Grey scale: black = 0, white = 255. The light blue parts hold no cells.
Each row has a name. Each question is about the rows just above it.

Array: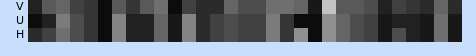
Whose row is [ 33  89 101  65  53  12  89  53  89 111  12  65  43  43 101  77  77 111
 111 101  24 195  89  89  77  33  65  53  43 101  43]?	V
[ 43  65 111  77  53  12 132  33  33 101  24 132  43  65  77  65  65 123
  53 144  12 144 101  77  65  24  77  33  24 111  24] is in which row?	H

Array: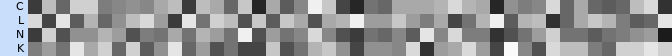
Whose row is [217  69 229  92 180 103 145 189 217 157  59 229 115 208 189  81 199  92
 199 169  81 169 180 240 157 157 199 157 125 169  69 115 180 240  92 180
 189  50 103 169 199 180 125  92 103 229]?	L
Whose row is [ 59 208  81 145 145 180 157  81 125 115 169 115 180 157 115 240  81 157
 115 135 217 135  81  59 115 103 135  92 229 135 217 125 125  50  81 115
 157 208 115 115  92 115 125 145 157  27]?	N

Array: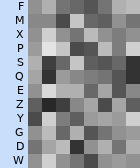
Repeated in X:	[145]
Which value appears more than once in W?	[145]

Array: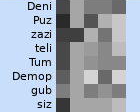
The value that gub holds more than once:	[125]
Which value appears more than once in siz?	[166]
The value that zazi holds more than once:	[63]
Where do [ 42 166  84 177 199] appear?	Puz
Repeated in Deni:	[125]

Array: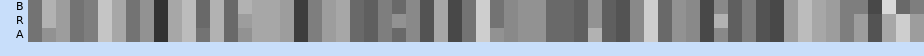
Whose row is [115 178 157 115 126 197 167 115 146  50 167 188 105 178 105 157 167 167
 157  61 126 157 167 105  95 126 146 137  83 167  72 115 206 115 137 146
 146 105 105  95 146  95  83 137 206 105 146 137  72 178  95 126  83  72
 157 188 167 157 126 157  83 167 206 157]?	R
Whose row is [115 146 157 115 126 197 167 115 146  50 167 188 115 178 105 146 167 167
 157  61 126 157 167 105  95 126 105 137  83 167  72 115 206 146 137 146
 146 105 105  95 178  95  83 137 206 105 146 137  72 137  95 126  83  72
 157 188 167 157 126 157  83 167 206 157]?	A

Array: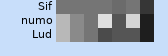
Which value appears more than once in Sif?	[117]
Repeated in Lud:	[85]
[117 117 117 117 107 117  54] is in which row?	Sif

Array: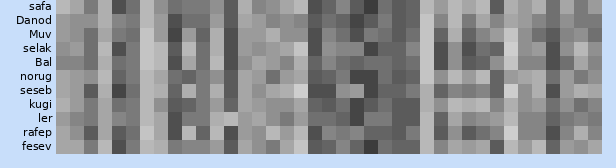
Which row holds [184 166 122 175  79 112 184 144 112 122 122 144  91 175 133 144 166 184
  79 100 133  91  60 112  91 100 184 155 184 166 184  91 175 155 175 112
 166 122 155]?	safa
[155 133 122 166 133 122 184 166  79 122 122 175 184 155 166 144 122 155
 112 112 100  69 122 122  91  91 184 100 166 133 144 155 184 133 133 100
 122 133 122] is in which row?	ler

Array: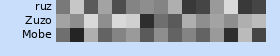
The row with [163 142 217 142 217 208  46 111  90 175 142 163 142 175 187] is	Zuzo

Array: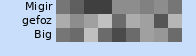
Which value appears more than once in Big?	[107]
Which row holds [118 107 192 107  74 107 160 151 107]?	Big
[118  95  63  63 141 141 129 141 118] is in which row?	Migir

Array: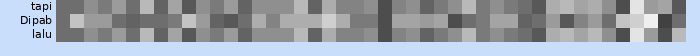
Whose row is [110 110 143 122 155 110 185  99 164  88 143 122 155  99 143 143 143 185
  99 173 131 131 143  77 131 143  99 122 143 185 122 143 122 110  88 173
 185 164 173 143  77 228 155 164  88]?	tapi

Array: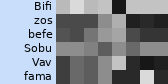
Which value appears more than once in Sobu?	[141]
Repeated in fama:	[41]
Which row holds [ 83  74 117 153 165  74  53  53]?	befe
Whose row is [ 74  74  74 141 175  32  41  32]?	zos

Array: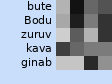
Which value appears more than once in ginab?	[197]
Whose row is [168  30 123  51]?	Bodu
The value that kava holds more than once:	[123]
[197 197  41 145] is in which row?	ginab

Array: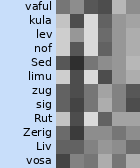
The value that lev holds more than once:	[151]
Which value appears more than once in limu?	[77]

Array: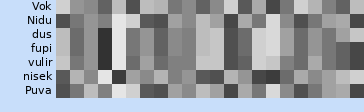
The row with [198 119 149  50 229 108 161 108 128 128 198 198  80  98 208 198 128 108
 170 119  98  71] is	vulir
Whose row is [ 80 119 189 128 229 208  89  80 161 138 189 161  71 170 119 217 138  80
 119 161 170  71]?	Puva

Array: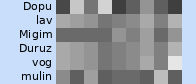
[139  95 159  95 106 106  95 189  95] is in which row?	mulin
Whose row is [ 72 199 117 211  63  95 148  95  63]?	Dopu

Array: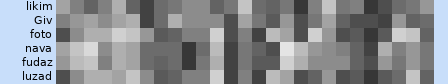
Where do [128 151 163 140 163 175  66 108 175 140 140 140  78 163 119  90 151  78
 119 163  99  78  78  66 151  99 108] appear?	Giv
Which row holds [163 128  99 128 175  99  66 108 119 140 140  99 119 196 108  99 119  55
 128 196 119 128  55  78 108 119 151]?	likim

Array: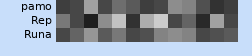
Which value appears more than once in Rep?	[71]
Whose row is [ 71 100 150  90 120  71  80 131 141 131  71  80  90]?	Runa
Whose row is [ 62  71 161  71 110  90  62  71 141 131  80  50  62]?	pamo

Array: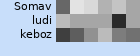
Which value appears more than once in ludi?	[166]
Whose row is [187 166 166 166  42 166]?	ludi
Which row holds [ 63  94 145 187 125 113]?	keboz

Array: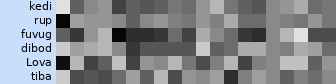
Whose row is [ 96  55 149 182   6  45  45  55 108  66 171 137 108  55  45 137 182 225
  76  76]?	fuvug

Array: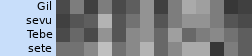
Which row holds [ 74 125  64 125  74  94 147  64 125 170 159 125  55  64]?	Gil
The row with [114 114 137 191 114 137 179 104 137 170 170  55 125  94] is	sete

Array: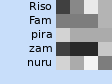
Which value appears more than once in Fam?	[125]
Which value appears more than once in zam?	[41]
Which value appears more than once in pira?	[171]
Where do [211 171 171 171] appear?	pira

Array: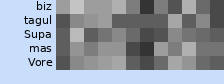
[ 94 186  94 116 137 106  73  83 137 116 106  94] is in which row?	Supa
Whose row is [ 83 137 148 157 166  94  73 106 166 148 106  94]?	Vore

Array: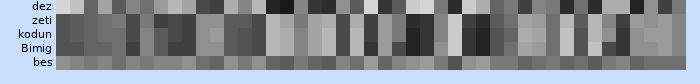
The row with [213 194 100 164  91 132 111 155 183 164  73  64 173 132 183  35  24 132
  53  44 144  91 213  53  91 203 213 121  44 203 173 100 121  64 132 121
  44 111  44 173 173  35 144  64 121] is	dez
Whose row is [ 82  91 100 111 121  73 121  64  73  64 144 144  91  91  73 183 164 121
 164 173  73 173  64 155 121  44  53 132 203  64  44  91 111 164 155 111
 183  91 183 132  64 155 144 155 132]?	zeti

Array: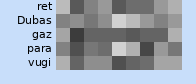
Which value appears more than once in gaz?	[100]
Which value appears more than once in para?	[119]
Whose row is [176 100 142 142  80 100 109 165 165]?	vugi

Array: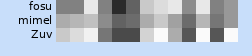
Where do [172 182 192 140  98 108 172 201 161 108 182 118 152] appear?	mimel
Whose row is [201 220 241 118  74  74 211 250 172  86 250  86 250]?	Zuv

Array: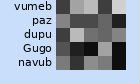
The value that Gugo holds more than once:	[14]
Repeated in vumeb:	[62]
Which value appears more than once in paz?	[74]
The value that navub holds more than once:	[123]

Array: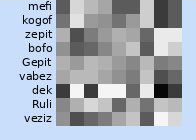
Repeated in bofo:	[91]
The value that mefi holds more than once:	[91]
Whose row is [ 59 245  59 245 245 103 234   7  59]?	dek
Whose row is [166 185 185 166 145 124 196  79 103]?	vabez

